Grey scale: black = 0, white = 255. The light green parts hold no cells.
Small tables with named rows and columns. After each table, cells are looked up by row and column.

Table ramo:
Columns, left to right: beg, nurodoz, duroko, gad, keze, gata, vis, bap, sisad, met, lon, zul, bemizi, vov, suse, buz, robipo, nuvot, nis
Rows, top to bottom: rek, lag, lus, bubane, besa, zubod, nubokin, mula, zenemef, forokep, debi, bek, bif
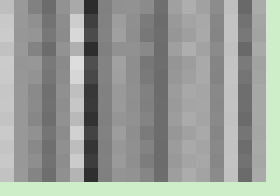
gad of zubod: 118
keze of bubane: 146
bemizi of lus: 150
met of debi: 144
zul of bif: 109
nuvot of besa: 122
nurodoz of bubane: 153
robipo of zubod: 196

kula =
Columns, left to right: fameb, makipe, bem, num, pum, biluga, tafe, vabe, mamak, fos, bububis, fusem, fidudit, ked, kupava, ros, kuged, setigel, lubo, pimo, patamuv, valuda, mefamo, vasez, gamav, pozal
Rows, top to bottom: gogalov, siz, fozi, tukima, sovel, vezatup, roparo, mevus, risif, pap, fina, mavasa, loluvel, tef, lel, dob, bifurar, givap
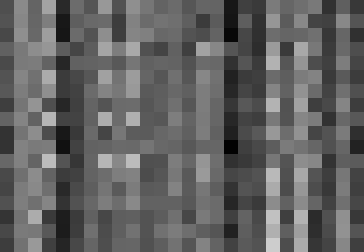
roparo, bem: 108
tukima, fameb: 97
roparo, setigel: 69
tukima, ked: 63
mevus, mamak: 107
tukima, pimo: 155
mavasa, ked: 103
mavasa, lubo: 66
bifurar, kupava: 95
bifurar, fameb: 72
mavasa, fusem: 81
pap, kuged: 32
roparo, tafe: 107
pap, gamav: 123
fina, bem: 122
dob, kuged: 64
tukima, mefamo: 120
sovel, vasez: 64
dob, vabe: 71

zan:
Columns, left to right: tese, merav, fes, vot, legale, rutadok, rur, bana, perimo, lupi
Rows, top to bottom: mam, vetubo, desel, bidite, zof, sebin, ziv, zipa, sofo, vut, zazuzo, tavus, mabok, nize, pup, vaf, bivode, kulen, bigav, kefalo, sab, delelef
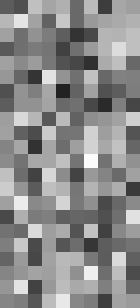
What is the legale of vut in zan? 116
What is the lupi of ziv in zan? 125
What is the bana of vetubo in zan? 164
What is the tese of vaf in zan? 73
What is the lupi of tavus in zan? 145
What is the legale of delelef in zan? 232
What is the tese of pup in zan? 160
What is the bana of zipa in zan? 42
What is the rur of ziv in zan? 161
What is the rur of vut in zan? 209
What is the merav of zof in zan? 138
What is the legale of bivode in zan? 171
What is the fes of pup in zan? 137

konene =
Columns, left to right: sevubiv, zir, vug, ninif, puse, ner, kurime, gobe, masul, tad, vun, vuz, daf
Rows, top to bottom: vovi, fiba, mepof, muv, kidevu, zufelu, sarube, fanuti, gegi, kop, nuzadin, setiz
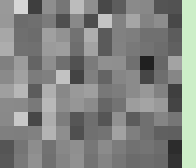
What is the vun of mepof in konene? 112
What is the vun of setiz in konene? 109
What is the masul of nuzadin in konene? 124
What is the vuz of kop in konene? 96
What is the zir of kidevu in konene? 156
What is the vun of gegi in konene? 112
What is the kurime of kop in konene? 112
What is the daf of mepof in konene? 92
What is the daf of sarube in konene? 63
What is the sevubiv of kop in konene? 127
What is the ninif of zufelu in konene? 128
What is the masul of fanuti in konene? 115
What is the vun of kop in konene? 112
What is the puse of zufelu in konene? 194
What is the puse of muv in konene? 158
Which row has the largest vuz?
fanuti

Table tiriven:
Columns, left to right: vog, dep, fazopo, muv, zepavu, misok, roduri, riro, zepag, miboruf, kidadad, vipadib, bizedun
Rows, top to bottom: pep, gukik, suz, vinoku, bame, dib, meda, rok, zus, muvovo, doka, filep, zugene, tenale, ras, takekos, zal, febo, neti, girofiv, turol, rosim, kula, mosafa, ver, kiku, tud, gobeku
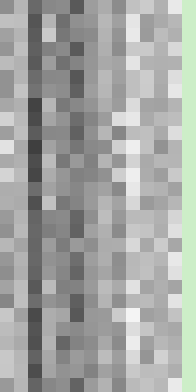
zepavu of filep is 120
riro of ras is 181
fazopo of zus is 75
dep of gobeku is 182
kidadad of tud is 188
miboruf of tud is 200
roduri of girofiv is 151
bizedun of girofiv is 224
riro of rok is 173
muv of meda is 146
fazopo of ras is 80
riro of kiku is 188
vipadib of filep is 182
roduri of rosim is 141
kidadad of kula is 160
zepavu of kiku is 131

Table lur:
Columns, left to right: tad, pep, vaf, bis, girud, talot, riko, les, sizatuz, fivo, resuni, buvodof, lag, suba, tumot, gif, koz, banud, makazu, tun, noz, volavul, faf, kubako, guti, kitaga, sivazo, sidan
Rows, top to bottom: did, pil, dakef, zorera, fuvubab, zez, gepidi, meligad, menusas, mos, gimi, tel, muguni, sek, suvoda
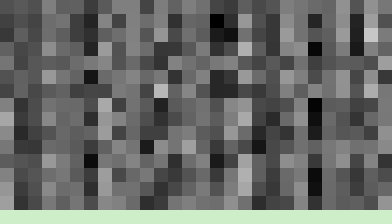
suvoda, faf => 50
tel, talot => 97
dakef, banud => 113
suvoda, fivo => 106
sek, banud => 167
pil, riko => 36
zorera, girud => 106
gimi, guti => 131

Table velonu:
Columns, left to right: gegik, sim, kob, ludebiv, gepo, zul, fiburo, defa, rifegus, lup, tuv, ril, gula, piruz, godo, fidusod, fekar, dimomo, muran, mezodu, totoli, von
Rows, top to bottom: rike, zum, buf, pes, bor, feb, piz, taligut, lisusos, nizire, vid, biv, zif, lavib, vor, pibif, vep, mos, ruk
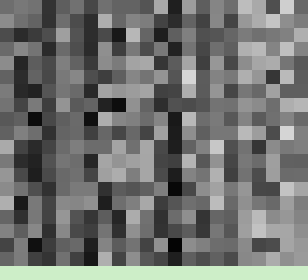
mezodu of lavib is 70
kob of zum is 99
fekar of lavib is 120
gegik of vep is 130
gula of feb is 85
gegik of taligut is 115
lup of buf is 183
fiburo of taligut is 100
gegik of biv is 121
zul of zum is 76
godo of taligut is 84
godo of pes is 71
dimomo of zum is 152
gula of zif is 29
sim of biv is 44
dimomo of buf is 123
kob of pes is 116
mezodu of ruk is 172
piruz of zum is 99
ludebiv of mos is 61
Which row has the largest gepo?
buf

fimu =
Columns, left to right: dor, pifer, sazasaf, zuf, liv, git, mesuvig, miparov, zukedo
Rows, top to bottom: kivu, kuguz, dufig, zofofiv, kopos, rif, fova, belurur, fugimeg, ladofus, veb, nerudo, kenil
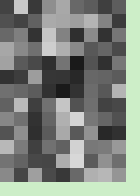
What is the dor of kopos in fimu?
162
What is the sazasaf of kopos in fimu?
73
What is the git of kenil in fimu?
105
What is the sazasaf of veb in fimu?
64
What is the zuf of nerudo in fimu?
70
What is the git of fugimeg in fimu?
212
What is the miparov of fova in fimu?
88
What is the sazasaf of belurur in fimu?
63
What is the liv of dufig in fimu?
130
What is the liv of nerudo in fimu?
173
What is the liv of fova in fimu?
26
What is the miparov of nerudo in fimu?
145
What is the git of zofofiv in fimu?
137

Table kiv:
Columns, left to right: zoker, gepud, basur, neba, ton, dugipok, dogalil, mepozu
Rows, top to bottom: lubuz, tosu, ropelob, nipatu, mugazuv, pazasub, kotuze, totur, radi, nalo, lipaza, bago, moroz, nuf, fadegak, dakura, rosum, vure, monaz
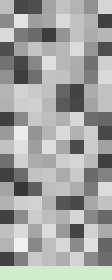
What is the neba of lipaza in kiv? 222
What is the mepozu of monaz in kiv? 109
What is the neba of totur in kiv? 183
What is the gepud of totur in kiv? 206
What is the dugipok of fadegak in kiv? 73
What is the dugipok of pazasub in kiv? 172
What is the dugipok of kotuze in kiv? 67
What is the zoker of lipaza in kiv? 193
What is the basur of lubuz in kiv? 78

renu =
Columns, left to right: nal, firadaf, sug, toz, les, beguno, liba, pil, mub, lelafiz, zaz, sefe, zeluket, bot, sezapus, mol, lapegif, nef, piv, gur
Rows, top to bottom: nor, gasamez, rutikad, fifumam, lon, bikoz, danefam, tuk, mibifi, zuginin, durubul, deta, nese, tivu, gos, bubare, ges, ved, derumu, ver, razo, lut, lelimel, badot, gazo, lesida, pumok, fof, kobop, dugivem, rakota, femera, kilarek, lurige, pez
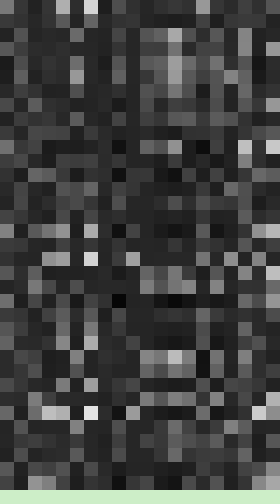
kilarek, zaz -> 38
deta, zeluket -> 59
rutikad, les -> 39
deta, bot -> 29
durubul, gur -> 200
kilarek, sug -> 36
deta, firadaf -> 72
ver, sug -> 93
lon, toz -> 51
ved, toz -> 36
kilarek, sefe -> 54
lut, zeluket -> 10
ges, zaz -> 37

